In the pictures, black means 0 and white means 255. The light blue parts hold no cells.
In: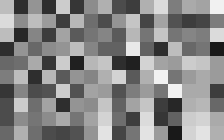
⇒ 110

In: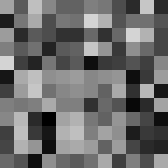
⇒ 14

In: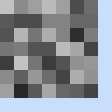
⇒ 89

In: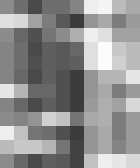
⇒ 73

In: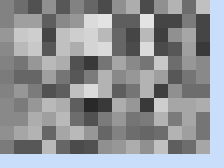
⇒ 87

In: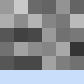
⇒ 72
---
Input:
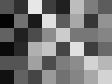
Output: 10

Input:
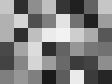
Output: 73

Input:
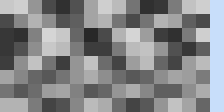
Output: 164

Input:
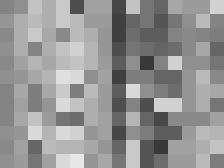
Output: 143

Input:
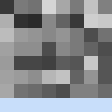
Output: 155
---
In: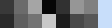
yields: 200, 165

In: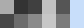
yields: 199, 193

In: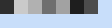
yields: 202, 177

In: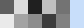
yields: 234, 219

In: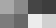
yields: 236, 208

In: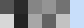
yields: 215, 194

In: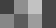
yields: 194, 156

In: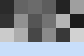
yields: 210, 203

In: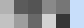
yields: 210, 194

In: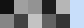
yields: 195, 182
